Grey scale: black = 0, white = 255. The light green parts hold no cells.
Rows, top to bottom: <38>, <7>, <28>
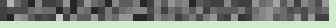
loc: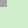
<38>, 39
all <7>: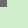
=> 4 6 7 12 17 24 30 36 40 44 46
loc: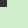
<28>, 34
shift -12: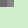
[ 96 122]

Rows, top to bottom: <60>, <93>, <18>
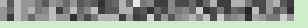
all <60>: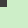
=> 22 23 28 31 32 41
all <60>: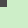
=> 25 26 36 37
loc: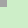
<18>, 36
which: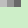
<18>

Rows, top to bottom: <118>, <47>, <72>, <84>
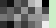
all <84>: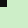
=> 1
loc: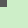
<72>, 3
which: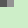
<72>
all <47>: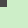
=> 0 2 4 6

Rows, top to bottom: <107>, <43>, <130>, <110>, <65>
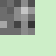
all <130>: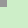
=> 3
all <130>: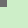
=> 0 1 4
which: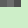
<107>
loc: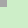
<110>, 0
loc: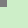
<65>, 4
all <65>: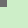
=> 0 1 2

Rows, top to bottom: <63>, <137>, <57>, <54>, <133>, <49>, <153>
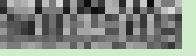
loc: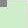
<54>, 14
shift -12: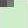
[ 72 111]

